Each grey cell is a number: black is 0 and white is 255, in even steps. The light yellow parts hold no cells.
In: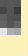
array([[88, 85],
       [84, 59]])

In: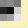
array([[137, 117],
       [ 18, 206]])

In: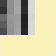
array([[143, 163],
       [141, 165]])

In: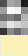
array([[166, 155],
       [251, 241]])

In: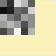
array([[ 48, 220],
       [ 31, 106]])

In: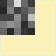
array([[108, 220],
       [130,  65]])
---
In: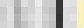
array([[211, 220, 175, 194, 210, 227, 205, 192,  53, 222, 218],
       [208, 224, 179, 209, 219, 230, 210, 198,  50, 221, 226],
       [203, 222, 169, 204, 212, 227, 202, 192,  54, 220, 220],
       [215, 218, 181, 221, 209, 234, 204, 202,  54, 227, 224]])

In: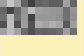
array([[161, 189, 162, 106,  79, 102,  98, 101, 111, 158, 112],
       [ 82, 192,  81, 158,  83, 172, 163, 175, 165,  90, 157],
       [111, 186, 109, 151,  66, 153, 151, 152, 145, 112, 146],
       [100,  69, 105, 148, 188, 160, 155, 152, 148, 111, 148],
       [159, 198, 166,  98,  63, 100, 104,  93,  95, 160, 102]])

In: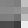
array([[ 75,  77,  62, 235],
       [126, 127, 114, 189],
       [138, 138, 143, 163],
       [132, 130, 125, 192]])

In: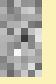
array([[173, 106, 151, 201, 124, 216],
       [144, 123, 188, 168, 221, 109],
       [130, 171, 179, 152, 172, 168],
       [178, 150, 248, 183, 194, 158],
       [176, 147, 132, 185, 135, 181],
       [180, 178, 159,  57, 133, 228],
       [190, 111, 200, 102, 194, 221],
       [133, 175, 176, 196, 124, 111],
       [162, 151, 137, 166, 169, 167],
       [178, 124, 145, 196, 205, 141],
       [150, 113, 190, 146, 150, 114]])

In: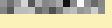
array([[131,  88, 186, 187, 193, 105, 127,  79, 122, 176, 189, 150, 160,
        204, 140],
       [147, 113, 154, 212,  86, 178, 134, 145, 169,  17, 137, 249, 143,
        105, 135]])

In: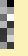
array([[150,  57],
       [ 56, 210],
       [ 51, 156],
       [183,  53],
       [110, 250],
       [181, 155],
       [157,   4]])

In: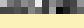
array([[ 69,  71,  82,  67, 132, 106,  59, 163,   7,  33,  75,  99],
       [191, 117,  96, 139, 121, 234,  62, 139, 106,  58,  69, 148]])

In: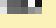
array([[230, 110, 108, 101, 144, 161],
       [200,  99,  96,  69, 245,  23]])
